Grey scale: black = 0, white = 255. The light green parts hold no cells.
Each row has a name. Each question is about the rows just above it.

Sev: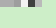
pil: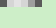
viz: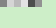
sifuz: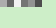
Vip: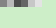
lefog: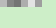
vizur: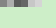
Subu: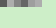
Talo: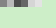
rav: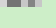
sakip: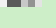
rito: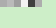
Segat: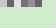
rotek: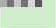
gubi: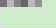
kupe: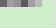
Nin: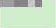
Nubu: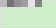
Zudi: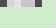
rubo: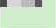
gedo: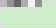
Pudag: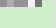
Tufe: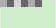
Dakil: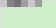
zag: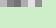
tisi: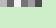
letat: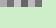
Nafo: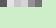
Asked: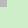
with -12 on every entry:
[174]
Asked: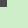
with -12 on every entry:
[65]
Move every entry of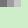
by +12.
[128 170 211]

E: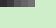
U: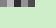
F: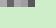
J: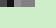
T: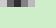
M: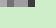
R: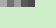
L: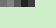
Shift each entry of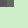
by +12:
[100 114]
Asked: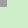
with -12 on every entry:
[147]
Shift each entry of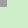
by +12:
[171]
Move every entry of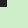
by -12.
[21]
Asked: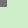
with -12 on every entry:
[102]

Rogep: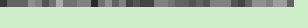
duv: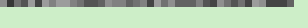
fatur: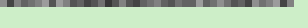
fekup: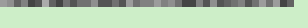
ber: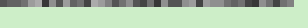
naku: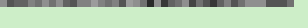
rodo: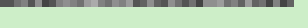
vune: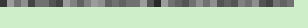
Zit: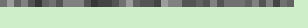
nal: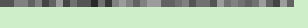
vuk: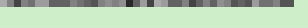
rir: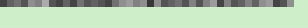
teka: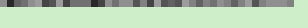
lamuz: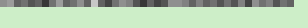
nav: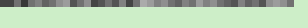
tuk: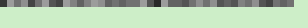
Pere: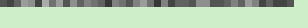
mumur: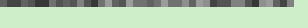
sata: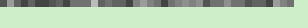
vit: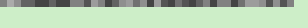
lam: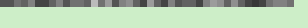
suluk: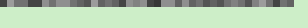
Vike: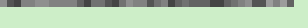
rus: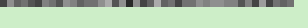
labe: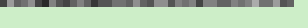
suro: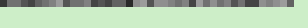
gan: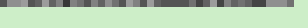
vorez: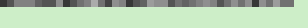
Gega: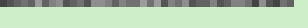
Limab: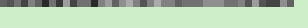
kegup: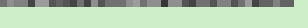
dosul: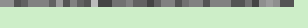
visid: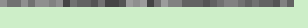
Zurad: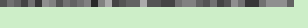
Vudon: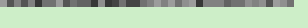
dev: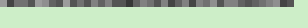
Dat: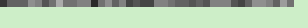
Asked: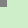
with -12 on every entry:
[117]
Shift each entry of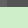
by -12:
[86 72 72 72]
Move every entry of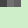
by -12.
[ 56 101  86]
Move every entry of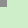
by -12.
[131]
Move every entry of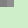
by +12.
[141 155]
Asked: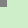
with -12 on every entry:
[117]

